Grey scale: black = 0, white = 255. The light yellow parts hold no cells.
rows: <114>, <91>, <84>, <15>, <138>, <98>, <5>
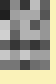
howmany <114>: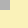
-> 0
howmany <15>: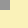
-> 1
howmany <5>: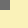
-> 1
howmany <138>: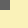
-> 1
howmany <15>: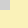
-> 1
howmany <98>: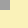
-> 3

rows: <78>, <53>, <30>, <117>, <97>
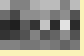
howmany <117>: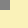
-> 1
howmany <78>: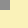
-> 0
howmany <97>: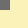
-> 0
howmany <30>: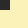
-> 3
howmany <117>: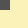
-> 3
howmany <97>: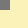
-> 4
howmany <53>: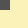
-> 1

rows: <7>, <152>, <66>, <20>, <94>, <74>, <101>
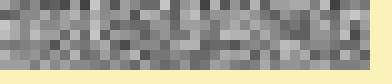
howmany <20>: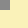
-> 4
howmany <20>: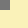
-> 4
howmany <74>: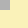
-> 5
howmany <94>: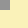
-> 2

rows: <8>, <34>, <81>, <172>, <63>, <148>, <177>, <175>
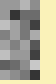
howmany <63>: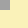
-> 2
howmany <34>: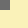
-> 2
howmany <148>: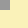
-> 2
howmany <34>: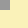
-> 1
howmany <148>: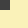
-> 1
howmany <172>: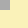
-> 1

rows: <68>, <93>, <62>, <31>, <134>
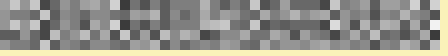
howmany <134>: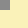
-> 9
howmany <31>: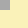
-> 5
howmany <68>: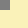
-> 8
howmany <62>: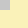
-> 4

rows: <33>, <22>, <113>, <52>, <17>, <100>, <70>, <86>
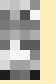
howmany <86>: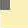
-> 1
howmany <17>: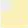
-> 1
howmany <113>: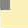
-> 1
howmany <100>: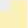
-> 0
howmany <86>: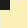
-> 2
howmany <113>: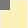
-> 3
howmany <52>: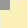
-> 2

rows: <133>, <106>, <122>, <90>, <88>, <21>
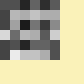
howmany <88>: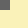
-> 2
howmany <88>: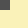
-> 2
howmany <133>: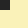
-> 1
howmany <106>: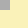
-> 3
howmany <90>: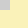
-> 1

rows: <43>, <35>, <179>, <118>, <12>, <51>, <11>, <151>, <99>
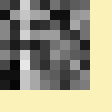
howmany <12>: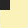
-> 0
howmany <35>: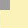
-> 3
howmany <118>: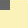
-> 0
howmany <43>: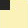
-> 1

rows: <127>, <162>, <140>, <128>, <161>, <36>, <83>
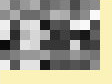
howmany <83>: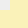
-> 1
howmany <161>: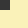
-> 4
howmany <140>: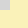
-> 1
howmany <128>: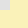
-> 1
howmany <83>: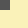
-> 3

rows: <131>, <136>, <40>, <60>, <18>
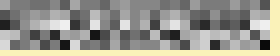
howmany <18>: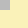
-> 3
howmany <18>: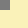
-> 3
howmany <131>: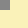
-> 4
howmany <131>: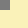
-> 9

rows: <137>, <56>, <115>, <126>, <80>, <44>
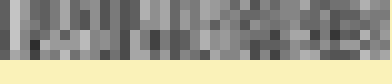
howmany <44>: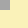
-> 7
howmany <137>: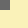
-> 6
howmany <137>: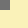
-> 2
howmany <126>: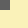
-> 4
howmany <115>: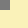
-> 10
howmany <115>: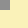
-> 9

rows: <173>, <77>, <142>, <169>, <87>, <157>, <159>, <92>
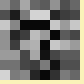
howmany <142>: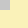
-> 3
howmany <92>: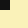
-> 0
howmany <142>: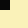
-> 3
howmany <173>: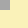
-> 1
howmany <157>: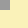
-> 2

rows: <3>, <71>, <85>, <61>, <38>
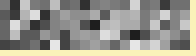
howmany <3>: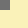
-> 6
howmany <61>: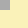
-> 1
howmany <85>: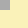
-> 2
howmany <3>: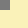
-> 5

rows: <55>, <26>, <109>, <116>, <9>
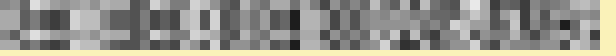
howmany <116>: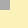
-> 11
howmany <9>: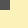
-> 9
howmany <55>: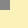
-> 5

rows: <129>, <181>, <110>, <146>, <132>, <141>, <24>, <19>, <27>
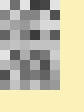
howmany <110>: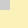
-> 0
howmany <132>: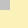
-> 4
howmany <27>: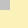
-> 2
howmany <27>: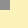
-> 2

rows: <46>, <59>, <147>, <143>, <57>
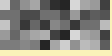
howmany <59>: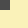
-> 4
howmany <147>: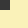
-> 3

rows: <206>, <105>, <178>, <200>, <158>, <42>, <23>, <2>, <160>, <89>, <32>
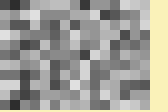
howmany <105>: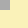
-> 3
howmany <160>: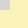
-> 2
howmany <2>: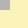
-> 3
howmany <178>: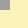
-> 0
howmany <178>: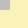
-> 3
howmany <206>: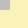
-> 3

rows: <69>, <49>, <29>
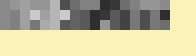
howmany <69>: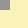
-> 5
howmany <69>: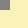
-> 3
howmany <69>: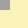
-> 1
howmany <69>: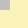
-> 0
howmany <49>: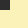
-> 2
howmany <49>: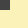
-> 1
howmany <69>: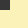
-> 1

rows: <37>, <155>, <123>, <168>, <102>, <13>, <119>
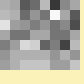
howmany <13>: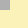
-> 5
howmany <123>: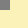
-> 1
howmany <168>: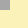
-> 4
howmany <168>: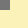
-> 4
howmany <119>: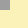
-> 3
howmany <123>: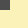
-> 1

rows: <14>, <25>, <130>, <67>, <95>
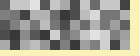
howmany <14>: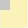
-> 6
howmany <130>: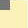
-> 3
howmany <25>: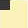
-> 1
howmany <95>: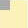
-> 3

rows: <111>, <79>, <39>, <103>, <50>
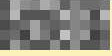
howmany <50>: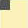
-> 5
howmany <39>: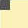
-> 0
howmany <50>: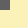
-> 0
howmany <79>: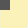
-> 3

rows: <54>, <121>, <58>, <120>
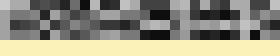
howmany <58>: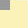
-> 2
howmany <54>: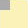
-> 7
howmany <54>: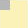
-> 2

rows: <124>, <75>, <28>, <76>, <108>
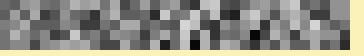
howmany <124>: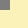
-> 1
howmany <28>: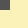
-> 1
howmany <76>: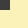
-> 4
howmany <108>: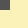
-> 4
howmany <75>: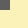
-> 5
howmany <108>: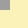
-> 3
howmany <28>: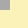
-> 4

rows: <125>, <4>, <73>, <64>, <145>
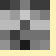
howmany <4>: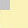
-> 1
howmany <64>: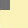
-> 4
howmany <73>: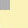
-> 0
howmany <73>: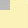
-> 4
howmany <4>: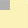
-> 1

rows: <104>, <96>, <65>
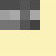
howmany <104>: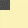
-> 3
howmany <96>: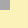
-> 2
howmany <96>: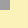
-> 1
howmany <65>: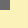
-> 0
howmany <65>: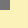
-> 2
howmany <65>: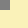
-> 0

